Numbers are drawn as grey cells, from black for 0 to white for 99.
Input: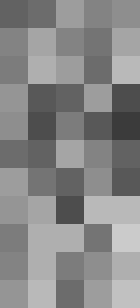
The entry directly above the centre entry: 48
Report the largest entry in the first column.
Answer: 61
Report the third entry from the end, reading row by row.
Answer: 42
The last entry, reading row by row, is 75
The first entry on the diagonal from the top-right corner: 55
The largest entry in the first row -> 61
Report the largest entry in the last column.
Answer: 79
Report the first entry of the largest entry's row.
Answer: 48
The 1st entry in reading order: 38
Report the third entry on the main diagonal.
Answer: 61
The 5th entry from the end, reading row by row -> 58
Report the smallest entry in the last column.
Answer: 23
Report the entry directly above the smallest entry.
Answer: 30
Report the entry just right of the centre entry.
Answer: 51
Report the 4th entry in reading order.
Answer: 51
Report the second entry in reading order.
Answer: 42

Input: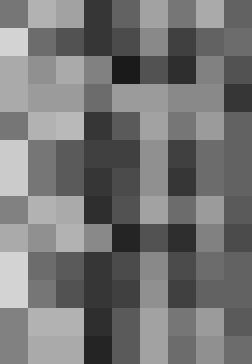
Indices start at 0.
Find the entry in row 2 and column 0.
66
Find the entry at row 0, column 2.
63
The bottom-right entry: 42
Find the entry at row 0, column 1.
69
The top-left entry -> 46
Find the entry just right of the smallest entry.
32
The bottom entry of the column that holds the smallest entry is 35
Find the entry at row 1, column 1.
42
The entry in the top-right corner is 38
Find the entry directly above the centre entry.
25
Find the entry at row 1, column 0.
82
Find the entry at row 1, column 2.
32
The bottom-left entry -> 50
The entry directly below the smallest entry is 60
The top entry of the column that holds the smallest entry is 38
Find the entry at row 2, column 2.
66
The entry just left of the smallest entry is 50

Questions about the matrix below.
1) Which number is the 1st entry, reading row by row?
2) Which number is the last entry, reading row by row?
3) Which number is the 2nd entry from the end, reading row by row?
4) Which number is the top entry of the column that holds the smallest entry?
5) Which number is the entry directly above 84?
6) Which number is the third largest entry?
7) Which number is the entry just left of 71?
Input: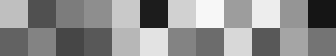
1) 74
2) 45
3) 64
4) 8
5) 61
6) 88
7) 34

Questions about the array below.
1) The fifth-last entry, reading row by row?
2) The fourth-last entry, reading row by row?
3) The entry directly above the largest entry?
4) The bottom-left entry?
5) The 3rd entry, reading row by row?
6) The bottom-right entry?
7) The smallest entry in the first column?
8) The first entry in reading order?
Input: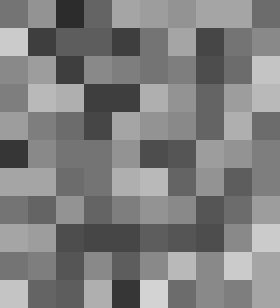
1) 82
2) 42
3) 53
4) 76
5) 17
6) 64
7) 21
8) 45

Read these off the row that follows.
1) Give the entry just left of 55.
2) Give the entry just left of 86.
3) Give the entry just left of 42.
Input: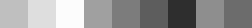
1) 18
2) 74
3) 55

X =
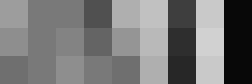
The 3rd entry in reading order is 47
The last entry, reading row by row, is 3
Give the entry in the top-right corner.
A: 3
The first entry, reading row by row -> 61
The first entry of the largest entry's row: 55
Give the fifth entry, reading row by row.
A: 68
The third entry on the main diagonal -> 55
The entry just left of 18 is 72

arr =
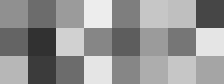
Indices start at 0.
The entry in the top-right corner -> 27
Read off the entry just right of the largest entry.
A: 49
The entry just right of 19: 81
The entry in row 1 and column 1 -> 19
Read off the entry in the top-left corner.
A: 56
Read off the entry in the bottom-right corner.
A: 64
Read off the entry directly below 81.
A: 42

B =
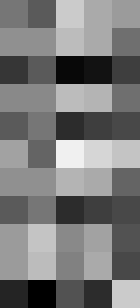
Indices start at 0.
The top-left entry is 46
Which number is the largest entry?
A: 93
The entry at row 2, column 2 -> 3
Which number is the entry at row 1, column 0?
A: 56
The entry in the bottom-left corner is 14
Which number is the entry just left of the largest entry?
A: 39
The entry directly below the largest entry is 70
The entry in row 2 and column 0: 21
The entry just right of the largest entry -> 83
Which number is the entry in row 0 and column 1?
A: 35
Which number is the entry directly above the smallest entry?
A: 73
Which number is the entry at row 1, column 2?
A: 73
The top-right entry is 60

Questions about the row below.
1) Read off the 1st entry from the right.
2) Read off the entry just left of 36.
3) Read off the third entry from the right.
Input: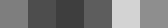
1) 55
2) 24
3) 36

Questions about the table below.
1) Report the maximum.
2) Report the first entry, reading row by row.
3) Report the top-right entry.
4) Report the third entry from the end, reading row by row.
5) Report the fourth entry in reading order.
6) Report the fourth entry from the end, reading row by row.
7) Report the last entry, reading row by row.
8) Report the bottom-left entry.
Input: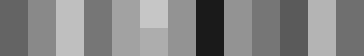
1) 77
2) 39
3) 43
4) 35
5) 46
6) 46
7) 43
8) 39
